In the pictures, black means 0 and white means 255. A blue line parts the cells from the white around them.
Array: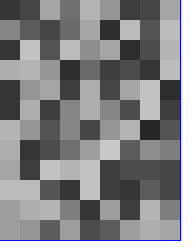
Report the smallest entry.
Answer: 39
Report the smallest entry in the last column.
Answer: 46
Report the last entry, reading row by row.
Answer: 165
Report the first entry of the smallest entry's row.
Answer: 180
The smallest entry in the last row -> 76
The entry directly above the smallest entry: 194
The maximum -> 200
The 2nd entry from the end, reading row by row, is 173
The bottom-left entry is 157
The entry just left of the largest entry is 157
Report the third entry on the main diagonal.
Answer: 84
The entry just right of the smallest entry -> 84
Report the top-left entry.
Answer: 54
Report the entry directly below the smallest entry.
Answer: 142
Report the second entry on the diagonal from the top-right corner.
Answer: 84
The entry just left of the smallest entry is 180
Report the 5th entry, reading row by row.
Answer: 180
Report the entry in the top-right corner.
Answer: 165
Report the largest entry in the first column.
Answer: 187
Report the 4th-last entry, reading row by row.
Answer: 92
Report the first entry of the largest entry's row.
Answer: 173
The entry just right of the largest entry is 92
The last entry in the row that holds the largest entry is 126
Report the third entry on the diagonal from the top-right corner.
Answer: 46
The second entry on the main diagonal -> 92
